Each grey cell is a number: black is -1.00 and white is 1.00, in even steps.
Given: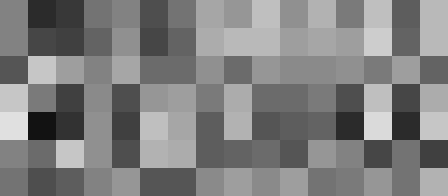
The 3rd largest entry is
0.61
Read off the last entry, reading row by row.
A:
0.40
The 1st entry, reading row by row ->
0.02
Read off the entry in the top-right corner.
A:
0.45
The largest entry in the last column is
0.55
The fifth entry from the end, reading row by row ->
-0.10
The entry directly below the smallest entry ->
-0.16
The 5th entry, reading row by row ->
0.02
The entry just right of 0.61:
-0.22
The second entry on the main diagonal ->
-0.45
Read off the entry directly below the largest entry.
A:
0.02
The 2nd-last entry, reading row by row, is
-0.10
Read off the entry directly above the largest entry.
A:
0.55
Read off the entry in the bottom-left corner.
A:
-0.10
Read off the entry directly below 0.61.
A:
-0.04
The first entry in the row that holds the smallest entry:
0.76
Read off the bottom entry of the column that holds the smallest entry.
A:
-0.39
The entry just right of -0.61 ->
0.13
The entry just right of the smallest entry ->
-0.61
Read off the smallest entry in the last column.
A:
-0.50
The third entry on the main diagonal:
0.24

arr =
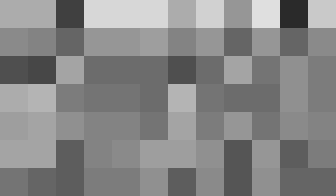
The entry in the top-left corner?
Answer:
0.35
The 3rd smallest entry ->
-0.44
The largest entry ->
0.75
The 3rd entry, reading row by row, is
-0.50
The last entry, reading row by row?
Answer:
-0.21
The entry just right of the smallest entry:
0.58
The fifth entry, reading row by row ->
0.69
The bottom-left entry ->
-0.09
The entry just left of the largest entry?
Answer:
0.18
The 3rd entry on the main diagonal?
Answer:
0.29
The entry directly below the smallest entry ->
-0.21
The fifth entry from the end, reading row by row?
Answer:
0.08
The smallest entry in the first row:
-0.67
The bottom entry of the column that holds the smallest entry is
-0.21
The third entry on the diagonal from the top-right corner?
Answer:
-0.09
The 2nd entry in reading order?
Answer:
0.35
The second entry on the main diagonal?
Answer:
0.03
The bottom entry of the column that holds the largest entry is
0.13

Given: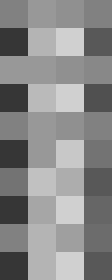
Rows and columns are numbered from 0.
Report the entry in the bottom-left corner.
-0.58
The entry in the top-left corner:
0.01
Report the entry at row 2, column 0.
0.19
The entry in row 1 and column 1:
0.41
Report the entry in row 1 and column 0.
-0.58

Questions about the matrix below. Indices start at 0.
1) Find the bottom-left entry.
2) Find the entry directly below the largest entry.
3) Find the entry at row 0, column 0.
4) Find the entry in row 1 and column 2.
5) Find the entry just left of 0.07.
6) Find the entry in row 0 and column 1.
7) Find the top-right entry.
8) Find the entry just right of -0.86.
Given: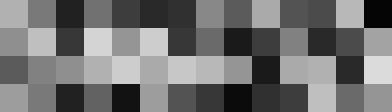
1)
0.23
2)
0.17
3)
0.39
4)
-0.57
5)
-0.62
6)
-0.05
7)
-0.96
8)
0.23

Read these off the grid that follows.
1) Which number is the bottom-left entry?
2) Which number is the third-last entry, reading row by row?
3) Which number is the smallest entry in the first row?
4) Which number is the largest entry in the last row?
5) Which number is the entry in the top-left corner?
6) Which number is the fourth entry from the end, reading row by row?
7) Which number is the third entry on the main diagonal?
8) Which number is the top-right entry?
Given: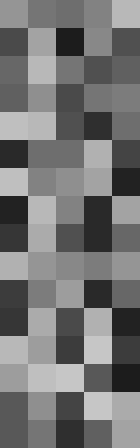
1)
-0.31
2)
-0.63
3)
-0.14
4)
0.28
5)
0.17
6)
-0.08
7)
-0.08
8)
0.44

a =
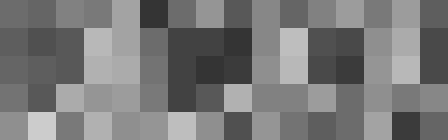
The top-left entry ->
-0.15
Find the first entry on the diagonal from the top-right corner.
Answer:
-0.26
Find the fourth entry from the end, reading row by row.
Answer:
-0.15
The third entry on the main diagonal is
-0.31
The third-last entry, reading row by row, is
0.28
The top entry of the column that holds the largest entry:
-0.21
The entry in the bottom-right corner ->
-0.21
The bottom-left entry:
0.12
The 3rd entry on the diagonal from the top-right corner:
0.17
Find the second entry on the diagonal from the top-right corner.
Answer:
0.34
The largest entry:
0.60
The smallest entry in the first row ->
-0.59
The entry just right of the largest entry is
-0.05
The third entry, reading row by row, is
0.01

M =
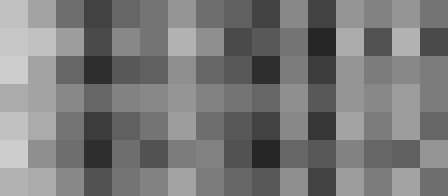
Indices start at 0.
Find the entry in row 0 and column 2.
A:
-0.14
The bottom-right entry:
-0.14
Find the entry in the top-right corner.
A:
-0.09
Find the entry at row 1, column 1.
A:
0.51
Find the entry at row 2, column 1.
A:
0.28
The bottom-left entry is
0.40
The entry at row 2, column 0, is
0.61
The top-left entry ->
0.51
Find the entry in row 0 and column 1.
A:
0.28
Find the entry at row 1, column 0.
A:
0.56
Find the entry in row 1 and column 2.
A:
0.23

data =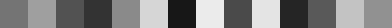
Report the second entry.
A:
0.25
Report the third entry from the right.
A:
-0.30
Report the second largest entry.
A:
0.79
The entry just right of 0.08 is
0.68

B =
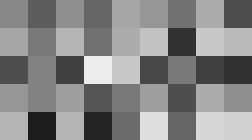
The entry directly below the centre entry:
-0.05
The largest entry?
0.85
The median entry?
0.07
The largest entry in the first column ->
0.41
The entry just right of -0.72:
-0.16
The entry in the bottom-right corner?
0.63
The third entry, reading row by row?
0.12
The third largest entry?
0.69
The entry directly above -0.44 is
0.52
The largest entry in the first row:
0.35
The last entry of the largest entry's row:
-0.61
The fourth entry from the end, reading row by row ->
0.74
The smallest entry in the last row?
-0.77

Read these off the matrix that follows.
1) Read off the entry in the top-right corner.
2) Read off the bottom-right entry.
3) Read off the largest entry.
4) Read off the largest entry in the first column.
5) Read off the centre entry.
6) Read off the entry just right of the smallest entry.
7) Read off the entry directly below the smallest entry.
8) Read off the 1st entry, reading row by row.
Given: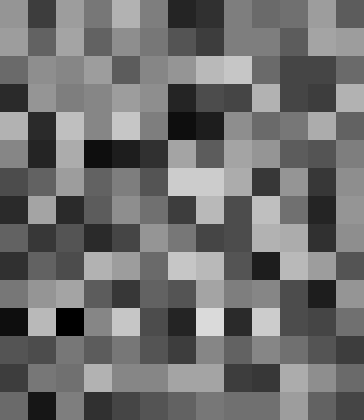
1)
-0.28
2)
-0.46
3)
0.71
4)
0.40
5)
-0.52
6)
0.05
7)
-0.07
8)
0.17

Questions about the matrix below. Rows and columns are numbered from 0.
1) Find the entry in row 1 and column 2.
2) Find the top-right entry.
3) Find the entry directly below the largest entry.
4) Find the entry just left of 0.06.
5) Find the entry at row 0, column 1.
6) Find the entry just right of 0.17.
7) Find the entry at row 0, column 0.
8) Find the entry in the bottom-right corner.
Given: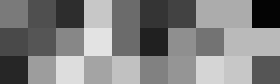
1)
0.06
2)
-0.97
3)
0.29
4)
-0.33
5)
-0.38
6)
0.67
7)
-0.04
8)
-0.33
